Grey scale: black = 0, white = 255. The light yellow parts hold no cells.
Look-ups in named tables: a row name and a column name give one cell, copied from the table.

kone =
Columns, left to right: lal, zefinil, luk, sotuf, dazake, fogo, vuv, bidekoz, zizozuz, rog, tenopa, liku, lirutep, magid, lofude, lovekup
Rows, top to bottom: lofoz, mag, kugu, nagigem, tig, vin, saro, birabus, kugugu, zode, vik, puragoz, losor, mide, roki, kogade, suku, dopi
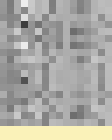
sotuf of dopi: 170
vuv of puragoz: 134
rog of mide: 177
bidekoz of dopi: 186
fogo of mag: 180
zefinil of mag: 126
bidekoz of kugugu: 143
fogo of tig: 198
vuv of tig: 132
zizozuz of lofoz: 181
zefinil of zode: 142
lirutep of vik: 169
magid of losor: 181
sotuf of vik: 187

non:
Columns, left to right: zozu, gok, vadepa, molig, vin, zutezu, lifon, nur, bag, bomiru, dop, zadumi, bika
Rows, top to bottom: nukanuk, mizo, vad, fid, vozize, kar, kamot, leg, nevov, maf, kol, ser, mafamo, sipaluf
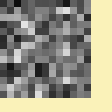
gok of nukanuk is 91
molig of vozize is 149
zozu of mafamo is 149
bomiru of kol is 142
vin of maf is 150
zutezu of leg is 117
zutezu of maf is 27
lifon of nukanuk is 78
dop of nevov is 109
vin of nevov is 85
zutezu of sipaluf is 221
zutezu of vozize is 63
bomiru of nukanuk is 23
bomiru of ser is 215
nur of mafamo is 65
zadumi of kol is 85
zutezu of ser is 120
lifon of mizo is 128
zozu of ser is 116

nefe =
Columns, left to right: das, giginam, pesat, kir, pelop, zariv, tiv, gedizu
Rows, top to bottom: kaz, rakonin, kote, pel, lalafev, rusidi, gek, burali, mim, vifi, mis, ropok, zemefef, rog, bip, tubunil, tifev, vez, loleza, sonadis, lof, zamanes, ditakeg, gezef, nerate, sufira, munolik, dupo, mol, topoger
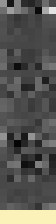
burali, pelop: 59
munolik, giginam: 73
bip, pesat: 71
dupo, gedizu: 77
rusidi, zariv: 71
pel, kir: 65
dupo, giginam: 70
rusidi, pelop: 68
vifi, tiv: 107
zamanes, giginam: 67
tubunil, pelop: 58

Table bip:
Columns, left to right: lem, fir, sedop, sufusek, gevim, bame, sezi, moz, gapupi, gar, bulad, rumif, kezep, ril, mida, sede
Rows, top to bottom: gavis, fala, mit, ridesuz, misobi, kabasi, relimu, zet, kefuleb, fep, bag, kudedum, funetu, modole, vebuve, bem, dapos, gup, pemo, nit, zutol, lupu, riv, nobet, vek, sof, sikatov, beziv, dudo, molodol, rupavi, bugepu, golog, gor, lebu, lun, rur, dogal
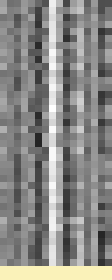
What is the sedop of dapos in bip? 92
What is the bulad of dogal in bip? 158
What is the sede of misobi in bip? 74
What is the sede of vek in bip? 138
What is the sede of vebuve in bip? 106
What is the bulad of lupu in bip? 153
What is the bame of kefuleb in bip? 49

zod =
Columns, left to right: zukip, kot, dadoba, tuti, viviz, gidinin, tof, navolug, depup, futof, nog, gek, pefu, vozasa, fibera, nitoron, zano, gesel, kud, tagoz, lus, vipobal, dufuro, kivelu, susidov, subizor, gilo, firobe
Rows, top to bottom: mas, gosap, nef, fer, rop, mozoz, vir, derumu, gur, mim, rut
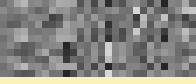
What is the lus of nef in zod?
189
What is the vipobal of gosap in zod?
150
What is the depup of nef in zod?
81
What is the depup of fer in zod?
101
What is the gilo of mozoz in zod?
171
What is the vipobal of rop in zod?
105
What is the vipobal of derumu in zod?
143

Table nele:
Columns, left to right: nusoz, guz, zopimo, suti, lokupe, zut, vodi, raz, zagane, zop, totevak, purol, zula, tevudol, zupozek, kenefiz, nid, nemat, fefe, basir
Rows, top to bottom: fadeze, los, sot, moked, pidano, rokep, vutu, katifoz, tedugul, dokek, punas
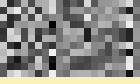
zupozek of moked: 180
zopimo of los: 234
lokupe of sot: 70
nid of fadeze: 162
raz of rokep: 174
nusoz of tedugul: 194
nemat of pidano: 66
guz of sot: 41
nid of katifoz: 118
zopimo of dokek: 51
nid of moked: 111
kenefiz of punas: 97
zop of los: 84
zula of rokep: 29
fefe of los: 28
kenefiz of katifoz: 75
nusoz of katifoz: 182
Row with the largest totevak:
katifoz

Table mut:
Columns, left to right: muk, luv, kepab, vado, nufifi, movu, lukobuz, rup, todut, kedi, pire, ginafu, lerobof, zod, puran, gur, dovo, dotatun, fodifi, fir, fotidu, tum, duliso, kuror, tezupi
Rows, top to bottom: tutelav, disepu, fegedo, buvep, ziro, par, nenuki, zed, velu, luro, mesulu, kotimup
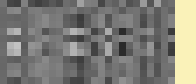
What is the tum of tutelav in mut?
85
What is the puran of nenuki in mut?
118
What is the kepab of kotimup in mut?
77
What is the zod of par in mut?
121
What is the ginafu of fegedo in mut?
60
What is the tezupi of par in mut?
129
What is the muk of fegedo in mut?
104
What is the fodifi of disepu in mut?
113
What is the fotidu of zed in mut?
120
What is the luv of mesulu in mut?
129
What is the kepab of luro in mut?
124
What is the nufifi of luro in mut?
122
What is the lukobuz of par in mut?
137
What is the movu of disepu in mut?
125
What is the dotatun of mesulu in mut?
102
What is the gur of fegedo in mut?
84
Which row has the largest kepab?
nenuki

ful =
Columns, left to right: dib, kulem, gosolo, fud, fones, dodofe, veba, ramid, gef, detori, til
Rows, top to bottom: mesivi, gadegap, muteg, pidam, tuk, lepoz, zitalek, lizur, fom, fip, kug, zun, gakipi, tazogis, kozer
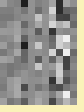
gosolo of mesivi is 129
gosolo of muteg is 134
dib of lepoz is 136
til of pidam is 106
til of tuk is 146
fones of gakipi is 140
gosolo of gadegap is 137
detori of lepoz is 239
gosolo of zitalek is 143
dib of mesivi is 160
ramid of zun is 52
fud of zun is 147
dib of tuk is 154

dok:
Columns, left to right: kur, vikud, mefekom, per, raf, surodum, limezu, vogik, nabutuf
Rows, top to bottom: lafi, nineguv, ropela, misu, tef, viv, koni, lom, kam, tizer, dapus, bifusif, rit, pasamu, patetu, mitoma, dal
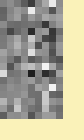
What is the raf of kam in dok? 90
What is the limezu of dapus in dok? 45
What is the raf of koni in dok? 174
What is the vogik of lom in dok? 81
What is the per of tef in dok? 121
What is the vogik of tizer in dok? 166
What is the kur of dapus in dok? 217
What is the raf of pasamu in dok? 113
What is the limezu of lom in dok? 143

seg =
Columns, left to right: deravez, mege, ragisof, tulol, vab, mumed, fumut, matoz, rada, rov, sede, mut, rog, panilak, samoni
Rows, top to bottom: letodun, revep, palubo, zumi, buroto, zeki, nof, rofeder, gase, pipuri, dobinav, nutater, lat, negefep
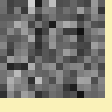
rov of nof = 105
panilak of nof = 158
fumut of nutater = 111
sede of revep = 98
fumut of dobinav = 99
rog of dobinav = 137
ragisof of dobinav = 186
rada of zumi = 138
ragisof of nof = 107
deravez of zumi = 102
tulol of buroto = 156
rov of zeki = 116

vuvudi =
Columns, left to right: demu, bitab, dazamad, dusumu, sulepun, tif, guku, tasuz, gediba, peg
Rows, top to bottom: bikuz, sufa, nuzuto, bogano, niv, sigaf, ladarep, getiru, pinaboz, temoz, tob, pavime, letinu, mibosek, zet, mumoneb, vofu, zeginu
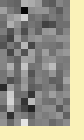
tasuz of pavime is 96
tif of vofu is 136
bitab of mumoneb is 176
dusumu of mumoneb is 68
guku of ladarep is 120
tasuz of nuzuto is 123
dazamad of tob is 107
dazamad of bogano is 145
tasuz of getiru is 114
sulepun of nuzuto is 109
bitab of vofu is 48
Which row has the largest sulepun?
zet

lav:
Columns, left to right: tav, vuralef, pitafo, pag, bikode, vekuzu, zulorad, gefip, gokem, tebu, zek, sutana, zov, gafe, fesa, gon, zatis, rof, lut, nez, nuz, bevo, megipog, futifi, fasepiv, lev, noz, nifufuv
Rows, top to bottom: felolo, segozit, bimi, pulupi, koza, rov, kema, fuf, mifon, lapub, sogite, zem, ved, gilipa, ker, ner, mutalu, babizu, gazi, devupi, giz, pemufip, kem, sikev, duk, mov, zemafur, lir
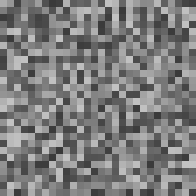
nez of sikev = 190
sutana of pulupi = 145
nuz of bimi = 80
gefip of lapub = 153
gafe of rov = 127
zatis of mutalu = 166
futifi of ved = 120
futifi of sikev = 103
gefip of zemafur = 138
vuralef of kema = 107
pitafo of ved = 185
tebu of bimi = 92
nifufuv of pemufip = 123
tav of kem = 79
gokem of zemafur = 122
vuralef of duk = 102
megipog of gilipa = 159
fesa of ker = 108
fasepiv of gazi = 153
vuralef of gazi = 139

